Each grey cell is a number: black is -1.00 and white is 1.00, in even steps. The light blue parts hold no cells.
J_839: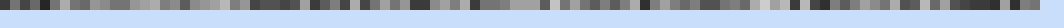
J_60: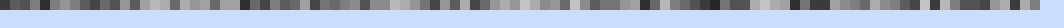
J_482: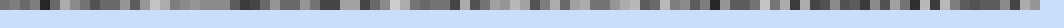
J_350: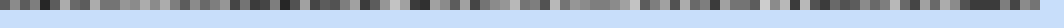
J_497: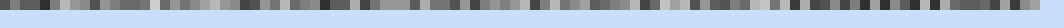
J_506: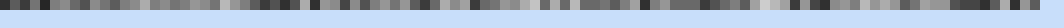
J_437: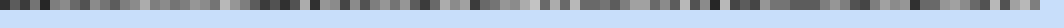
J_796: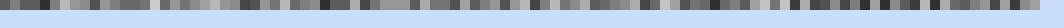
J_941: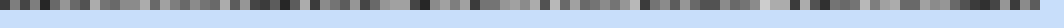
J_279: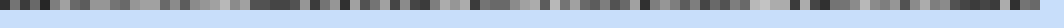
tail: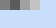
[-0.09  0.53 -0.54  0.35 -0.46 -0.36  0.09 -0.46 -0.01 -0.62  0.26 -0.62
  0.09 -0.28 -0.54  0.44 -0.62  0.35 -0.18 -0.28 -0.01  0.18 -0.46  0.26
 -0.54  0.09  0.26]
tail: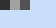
[-0.09  0.26 -0.46  0.09 -0.46 -0.54 -0.01  0.35  0.18  0.35 -0.54 -0.09
 -0.18 -0.18  0.09  0.26  0.35 -0.28  0.44 -0.09  0.26 -0.18 -0.28 -0.01
 -0.36 -0.18  0.26 -0.62 -0.01  0.18 -0.01 -0.28 -0.01 -0.46 -0.18 -0.36
 -0.01 -0.18  0.44  0.53  0.35  0.35 -0.54  0.35 -0.46 -0.62 -0.09 -0.09
  0.09  0.44  0.09 -0.01  0.18 -0.36  0.09  0.35 -0.01  0.09 -0.36 -0.46
 -0.54 -0.46 -0.54  0.35 -0.62 -0.09 -0.18]
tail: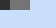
[ 0.09  0.44  0.09 -0.01  0.18 -0.36  0.09  0.35 -0.01  0.09 -0.36 -0.46
 -0.54 -0.46 -0.54  0.35 -0.62 -0.09 -0.18]
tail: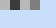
[-0.28 -0.36 -0.28 -0.28  0.09 -0.46  0.35  0.18]
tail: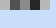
[-0.46 -0.28 -0.46  0.18 -0.09 -0.09 -0.28 -0.28 -0.28 -0.01  0.18 -0.01
 -0.36 -0.46 -0.01  0.26  0.09  0.18 -0.62 -0.18 -0.18  0.18  0.26  0.09
 -0.18 -0.36  0.44 -0.36  0.26  0.44 -0.01]
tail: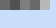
[ 0.53  0.35  0.35 -0.54  0.35 -0.46 -0.62 -0.09 -0.09  0.09  0.44  0.09
 -0.01  0.18 -0.36  0.09  0.35 -0.01  0.09 -0.36 -0.46 -0.54 -0.46 -0.54
  0.35 -0.62 -0.09 -0.18]
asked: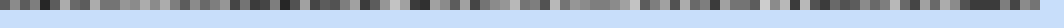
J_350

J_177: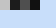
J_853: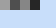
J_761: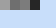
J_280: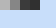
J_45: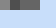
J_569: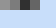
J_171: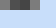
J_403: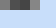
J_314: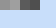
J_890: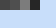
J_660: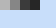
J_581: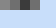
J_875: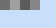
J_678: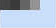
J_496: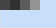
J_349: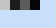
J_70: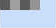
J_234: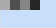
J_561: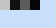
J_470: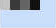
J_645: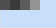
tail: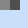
[-0.21 -0.21]
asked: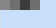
J_581
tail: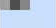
[-0.70]
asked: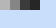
J_660
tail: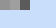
[-0.38]
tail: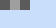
[0.15]

